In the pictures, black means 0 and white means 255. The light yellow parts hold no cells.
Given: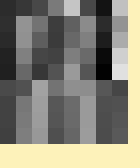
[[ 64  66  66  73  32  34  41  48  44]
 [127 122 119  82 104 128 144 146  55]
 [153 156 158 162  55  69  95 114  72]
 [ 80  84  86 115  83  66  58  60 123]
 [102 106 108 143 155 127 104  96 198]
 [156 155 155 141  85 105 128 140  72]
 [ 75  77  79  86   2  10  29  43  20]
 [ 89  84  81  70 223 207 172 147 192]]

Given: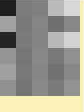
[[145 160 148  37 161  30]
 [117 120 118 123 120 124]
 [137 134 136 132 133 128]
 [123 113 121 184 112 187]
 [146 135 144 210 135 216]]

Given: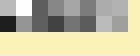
[[ 30 186]
 [149 254]
 [ 95  94]
 [ 66 135]
 [116 166]
 [ 92 124]
 [187 172]
 [159 178]]

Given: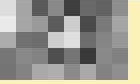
[[116 118 172 234 221]
 [131 137 113 166 165]
 [169 131 109 154  90]
 [174  79 205  91 137]
 [138 117 223 205  62]
 [169  57 109  74 105]
 [130 137 133 122  98]
 [143 129 151 165 142]]

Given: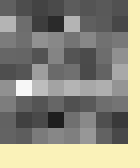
[[ 99  98 125 145  78 102 124 180  96]
 [ 93  64  96 247  85 101 111 109  77]
 [123  73  84 189 158  83 145  61  67]
 [135  30 102 163 106 132 136  42  74]
 [127 112  80 180 112  84 116 180  92]
 [151 137  89 168  74  75 135  95  84]
 [ 98  79 110 175  99 109 113  90  89]
 [ 72  57 116 148 168 144 120  71  81]]

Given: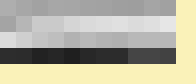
[[ 45 219 164 174]
 [ 44 207 182 167]
 [ 34 196 202 162]
 [ 38 190 202 167]
 [ 31 178 213 166]
 [ 40 185 218 163]
 [ 44 179 221 162]
 [ 44 176 224 159]
 [ 69 184 219 158]
 [ 69 184 223 165]
 [ 66 184 230 161]]

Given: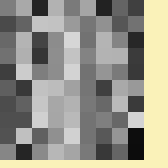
[[134  82  79  76  95  62 113 104  74 126]
 [ 37 192  79  97  56 204 176 180  99 169]
 [138  96 208 198 193 126  53  68 196  36]
 [183 144 166 167 188 141 142 140 194 178]
 [165 209 185 178 161 211 195 214 154 122]
 [121 115 115 120 117 114 131 114 118 165]
 [ 56  88 127 104  63 149 179 180 145  34]
 [101 149 103 186 169 122 178 132  86 100]
 [ 12  13 211  58 153  57  59  39 114  64]]

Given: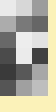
[[ 85  58  75 104 172 234]
 [159  88 235 237 121 215]
 [190 167  65 226 102 156]]

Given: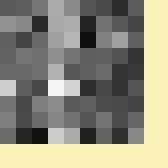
[[108 126 116 207 104  98  96 146  90]
 [ 37  75  71  94 104 117  68 136  93]
 [ 16 108 127  72 111 111 104  41 119]
 [203 134 140 245 178 143 160 169 171]
 [171 114  90 210  87 116 181 174 137]
 [ 31  86  97  46  97  95  15  34  85]
 [ 99 115  76  72 107  97 129 114  75]
 [ 48  76  74  51  53  83 160  88  44]
 [136 102  68  85  56  53  96  69  92]]
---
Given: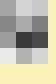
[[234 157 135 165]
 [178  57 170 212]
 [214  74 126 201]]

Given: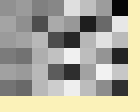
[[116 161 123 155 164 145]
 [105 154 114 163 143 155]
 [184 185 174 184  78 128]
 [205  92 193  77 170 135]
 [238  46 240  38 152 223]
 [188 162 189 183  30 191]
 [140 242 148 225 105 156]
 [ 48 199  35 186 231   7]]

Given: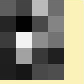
[[ 30  31  60  37  94]
 [ 22 162 242   2  67]
 [ 73  57 141  73 186]
 [ 78  32 115 132 110]]

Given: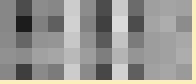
[[136 145 137 135 136]
 [ 61 141 101  29  76]
 [137 160 148 129 141]
 [124 165 150  95 134]
 [205 186 200 208 203]
 [137 156 145 130 140]
 [ 72 126  91  64  77]
 [208 179 195 218 202]
 [ 95 150 123  75 106]
 [161 157 157 164 159]
 [166 160 161 174 164]
 [155 173 169 140 160]]

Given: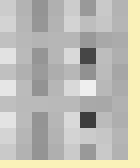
[[201 212 227 191 230 192 226 192 211 204]
 [178 182 187 186 187 176 186 184 182 179]
 [148 149 148 186 147 155 149 180 150 148]
 [175 179 182 185 182 173 182 182 179 176]
 [202 211 217 185 217 183 217 182 211 204]
 [153 203  61 169 239 145  70 153 190 153]
 [201 198 187 168 184 187 189 168 198 201]
 [178 181 174 177 171 166 175 171 181 179]]

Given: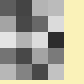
[[183 116 228 164  93]
 [131  72 179  72  68]
 [ 72 164 220 104 180]
 [194 122  44 219 187]]

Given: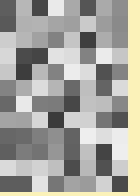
[[ 93 218  95 103 164 104 131 199 215 205  89  94]
 [ 93 198 124 106 162 233 172  61  75 182 177 183]
 [226 210 115 127 214 125 220 184  69 161 179  71]
 [118 191 150 143  59 123 181 130 226 130 165 234]
 [163  76  97  99 212  71 105 236 220 197 159 169]
 [155 184 192 238 209 193 190 220 130  62 202  85]
 [210  81  68 222 117 189 100  81 235 172 156 170]
 [ 74 205 238 236  81 135 218 131 198 141 138 141]]
